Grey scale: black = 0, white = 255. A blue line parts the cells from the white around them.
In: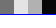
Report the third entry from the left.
177
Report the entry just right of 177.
8
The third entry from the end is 228

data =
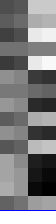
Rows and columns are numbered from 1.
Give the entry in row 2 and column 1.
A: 92
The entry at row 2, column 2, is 106
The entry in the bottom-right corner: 164
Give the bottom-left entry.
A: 98
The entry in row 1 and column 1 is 78
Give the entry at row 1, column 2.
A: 86
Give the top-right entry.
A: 202
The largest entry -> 248
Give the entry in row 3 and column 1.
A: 64
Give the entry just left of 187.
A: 98

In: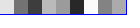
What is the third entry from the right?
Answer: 251
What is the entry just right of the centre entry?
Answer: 40
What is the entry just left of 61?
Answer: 115

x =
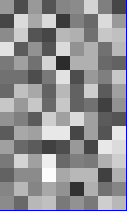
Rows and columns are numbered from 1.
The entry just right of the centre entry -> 98
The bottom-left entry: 139
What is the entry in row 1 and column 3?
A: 153
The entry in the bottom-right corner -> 184
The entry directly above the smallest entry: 219
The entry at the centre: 199
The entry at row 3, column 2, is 206
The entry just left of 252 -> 139
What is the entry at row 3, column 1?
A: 139
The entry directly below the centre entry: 160
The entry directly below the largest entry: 168
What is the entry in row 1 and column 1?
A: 153
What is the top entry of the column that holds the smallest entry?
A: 133
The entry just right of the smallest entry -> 176
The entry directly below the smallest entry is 226
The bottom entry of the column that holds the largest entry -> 192
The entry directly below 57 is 184
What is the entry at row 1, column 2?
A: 77
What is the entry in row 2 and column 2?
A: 219
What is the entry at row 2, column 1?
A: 70
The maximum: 252
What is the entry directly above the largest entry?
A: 238
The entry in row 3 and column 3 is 84
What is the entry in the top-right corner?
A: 70
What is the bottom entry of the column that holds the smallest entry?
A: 121

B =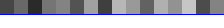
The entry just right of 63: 183
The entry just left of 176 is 98
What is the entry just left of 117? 42

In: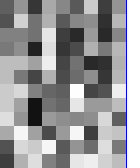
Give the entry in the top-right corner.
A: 148
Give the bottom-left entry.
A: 62
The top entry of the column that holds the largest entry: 89
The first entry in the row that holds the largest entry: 203
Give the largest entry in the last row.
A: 238
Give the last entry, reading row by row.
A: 189
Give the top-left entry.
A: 95
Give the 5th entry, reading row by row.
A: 135
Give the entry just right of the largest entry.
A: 69
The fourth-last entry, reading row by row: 230
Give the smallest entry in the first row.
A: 54
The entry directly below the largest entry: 230
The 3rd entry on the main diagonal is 114
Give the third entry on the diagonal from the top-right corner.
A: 154
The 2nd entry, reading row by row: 148
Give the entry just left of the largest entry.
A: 95

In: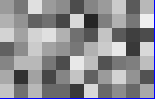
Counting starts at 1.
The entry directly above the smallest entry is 133
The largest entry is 239
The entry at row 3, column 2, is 162
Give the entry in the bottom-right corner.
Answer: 169
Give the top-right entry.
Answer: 184
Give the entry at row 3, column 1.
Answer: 211
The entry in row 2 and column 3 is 97
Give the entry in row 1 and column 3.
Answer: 224
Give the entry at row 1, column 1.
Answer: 155
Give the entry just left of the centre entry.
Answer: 147
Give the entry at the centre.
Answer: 119
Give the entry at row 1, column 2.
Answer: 119
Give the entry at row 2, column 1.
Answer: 177
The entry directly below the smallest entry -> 82
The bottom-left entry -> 196
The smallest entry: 38
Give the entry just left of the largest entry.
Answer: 119
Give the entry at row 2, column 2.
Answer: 147
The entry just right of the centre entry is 177
